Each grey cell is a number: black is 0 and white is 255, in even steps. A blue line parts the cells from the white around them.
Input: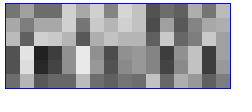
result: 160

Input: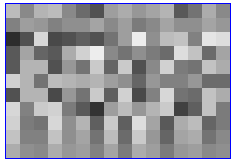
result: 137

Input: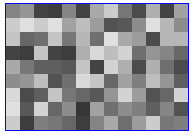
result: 149

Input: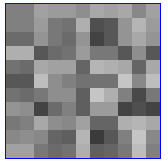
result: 128

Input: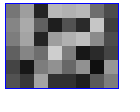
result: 158
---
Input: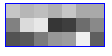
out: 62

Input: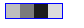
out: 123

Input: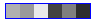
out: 66

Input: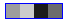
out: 108

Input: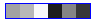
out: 56

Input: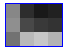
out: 33
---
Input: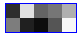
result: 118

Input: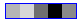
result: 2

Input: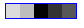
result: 51

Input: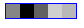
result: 207

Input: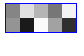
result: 119

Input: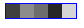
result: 38

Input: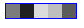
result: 190

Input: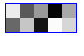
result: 5

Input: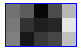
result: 76

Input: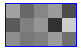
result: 155
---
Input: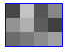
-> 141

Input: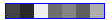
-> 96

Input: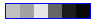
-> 28

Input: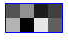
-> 231

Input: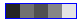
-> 134

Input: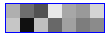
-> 125

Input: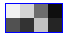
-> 194
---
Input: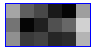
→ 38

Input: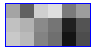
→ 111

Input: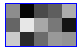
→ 108

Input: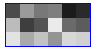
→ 148

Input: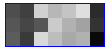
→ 169

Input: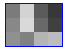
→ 129

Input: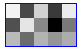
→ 179
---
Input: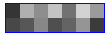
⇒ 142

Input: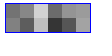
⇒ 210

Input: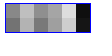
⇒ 143

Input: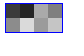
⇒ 170

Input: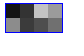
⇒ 195

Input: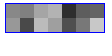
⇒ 165

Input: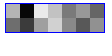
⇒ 234

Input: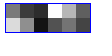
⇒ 45
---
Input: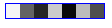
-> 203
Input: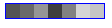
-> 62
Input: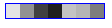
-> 31
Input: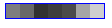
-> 61
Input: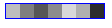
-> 140
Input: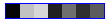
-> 32
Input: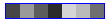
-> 43
